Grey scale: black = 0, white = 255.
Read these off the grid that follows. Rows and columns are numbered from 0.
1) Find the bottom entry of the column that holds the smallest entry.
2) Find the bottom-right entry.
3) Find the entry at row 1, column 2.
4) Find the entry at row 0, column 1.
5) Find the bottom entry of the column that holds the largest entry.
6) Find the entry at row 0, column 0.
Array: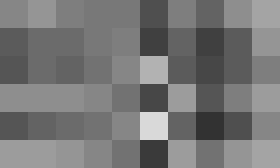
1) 114
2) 164
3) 107
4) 149
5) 58
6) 134

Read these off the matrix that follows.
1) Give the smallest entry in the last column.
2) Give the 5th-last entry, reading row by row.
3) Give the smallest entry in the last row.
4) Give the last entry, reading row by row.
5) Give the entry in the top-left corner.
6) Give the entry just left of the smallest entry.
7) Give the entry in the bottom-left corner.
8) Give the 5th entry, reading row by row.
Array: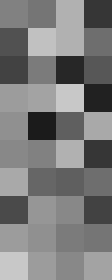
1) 33
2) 117
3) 136
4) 163
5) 129
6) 144
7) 200
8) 81

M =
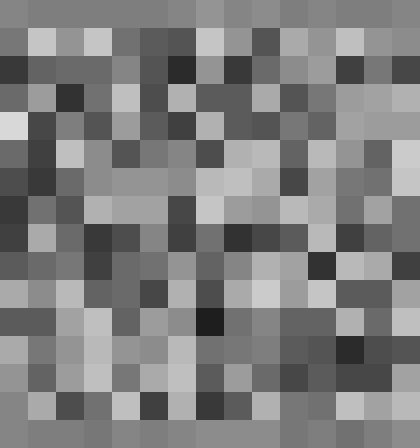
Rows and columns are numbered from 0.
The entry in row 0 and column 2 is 126
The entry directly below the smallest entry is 113
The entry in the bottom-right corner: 140
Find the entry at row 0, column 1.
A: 126
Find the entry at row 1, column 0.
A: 119
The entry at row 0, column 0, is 133
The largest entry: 216
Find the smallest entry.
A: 30
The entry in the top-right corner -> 133
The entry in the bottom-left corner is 133
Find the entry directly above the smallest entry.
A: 77
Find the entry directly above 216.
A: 106
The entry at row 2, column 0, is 57
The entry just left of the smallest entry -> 140
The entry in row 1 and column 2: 148
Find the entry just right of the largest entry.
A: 71

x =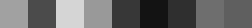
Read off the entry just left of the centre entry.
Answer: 153
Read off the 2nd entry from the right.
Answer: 110
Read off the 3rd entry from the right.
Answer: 47

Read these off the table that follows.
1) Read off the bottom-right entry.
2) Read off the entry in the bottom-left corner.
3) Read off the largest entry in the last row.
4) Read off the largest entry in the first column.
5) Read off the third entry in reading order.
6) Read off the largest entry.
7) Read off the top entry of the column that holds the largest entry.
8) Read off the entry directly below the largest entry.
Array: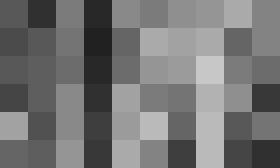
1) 48
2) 101
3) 186
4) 162
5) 123
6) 199
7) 149
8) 178

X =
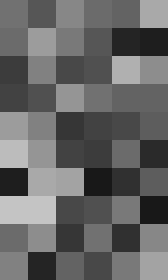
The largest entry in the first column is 196
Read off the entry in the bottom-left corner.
129
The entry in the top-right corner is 169
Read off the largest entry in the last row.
163
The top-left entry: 113
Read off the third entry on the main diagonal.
72
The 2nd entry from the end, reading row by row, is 121
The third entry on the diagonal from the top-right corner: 80
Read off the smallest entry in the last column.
24
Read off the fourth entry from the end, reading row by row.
99
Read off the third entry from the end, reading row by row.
72
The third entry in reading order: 135
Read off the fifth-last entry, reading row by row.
36
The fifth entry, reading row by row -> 99
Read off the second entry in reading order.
86
